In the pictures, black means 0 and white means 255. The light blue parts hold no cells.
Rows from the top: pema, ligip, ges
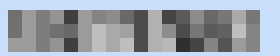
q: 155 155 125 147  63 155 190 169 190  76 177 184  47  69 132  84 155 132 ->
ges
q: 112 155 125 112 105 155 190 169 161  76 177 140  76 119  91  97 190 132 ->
ligip

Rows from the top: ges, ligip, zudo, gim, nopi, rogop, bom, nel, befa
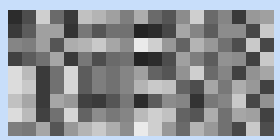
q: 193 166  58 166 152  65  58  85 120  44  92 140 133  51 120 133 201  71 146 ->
bom
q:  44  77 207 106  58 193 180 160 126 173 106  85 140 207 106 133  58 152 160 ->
ges

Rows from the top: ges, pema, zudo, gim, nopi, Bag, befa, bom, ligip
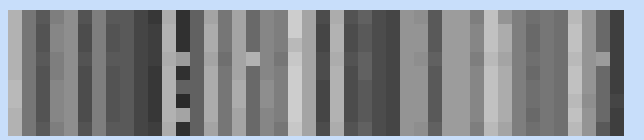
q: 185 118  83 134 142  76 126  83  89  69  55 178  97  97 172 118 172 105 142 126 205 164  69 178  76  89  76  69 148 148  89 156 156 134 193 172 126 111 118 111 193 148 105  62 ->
Bag
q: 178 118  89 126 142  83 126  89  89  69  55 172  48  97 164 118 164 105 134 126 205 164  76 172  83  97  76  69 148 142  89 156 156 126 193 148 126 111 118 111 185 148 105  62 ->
ges
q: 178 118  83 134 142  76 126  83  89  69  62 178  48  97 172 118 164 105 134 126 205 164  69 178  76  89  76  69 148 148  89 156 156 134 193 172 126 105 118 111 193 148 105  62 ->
pema
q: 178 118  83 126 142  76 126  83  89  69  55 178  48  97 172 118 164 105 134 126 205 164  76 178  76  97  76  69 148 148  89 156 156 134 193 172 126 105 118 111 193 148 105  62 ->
nopi

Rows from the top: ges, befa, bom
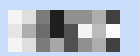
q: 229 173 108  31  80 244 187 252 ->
befa
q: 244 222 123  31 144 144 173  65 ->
ges
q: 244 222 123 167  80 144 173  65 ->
bom

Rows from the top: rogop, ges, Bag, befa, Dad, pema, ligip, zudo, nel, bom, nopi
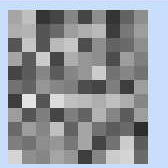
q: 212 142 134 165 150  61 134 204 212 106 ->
nopi
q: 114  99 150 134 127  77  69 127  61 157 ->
pema
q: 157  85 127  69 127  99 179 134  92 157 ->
zudo
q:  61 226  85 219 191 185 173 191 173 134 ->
ligip
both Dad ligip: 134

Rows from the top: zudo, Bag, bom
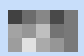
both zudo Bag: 121
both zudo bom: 121
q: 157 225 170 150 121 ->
bom
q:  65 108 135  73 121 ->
zudo
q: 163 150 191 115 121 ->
Bag

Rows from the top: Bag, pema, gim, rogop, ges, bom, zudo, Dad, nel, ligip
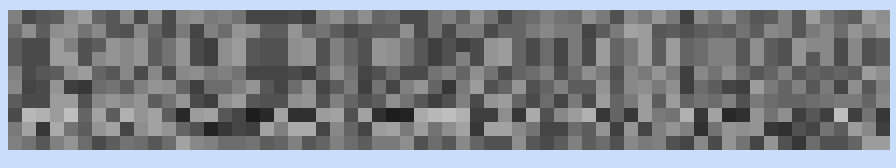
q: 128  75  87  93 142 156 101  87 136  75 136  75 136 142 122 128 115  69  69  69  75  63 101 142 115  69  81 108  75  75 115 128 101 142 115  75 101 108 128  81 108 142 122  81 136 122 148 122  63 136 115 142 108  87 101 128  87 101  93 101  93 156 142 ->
ges
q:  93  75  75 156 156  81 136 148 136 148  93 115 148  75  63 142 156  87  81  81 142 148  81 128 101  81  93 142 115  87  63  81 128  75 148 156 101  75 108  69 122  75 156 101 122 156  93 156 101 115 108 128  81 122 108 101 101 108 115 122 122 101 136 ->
zudo
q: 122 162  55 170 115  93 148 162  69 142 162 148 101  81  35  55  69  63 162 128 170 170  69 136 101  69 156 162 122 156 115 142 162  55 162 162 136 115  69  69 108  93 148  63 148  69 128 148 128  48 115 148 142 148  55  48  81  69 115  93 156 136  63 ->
nel
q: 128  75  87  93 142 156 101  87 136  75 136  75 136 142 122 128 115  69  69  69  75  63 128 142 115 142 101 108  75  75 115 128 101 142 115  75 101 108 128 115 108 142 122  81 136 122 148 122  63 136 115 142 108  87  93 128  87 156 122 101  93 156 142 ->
Bag
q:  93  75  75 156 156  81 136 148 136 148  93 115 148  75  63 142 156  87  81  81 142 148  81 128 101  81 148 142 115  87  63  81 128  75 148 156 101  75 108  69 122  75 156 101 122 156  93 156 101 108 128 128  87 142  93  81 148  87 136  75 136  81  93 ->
rogop

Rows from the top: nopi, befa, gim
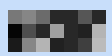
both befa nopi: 40
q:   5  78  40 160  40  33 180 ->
befa
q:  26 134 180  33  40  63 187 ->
gim
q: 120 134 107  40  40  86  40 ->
nopi

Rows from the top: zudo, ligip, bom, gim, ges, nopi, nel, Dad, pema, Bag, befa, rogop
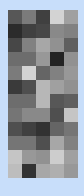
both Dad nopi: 79
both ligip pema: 64
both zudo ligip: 64

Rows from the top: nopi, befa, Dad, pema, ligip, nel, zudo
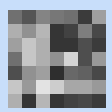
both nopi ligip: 159
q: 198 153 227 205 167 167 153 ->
nel
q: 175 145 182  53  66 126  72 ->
befa
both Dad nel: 198
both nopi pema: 112
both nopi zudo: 59
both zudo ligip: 72

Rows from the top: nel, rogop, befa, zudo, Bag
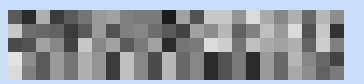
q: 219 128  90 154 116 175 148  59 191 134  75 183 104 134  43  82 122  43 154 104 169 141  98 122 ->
Bag
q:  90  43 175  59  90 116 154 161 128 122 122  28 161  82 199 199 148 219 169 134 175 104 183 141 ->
nel
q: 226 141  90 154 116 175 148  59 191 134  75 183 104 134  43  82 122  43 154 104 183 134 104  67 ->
zudo

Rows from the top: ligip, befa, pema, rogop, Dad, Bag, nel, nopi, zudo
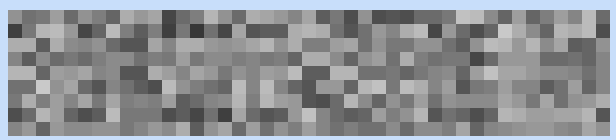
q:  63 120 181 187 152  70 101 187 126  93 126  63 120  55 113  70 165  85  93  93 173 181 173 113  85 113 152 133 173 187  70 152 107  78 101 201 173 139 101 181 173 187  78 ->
befa
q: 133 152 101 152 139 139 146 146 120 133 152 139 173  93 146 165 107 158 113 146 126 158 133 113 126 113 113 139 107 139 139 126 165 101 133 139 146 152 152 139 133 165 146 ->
zudo
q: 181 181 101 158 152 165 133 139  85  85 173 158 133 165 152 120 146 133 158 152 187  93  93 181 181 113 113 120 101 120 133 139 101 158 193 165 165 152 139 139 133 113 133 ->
Dad
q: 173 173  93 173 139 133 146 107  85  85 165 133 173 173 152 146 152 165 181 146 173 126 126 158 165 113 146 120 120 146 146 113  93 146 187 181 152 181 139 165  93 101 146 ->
pema
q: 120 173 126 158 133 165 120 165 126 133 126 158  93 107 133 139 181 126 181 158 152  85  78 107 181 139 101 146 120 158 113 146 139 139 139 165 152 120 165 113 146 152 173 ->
nel

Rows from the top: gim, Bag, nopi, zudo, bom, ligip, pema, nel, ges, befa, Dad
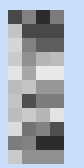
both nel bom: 227
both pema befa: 124
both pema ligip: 196
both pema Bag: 196
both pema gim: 124
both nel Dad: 202

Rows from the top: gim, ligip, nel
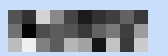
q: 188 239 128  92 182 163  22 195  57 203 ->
nel
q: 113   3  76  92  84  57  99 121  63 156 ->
ligip
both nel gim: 57

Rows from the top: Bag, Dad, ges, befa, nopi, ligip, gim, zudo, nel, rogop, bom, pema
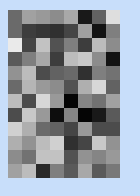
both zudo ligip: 153
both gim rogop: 188
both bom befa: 140
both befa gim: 188
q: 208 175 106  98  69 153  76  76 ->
nel
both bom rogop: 146

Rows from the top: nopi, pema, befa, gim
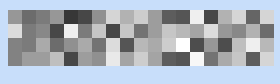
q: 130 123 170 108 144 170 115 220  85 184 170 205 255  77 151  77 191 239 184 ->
befa
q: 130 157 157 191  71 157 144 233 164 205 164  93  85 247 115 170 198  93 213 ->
gim
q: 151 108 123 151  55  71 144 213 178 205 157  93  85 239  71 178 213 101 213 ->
nopi
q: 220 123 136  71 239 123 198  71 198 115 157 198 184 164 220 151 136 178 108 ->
pema

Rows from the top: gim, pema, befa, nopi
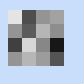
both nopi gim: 148
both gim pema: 148
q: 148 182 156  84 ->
nopi
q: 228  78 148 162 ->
gim

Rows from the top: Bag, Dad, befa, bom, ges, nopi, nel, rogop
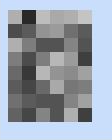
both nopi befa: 125
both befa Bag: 175
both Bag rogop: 175
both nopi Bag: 169

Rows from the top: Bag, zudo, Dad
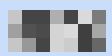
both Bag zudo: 218
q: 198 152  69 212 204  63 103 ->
Dad
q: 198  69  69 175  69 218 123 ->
Bag
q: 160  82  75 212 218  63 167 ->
zudo

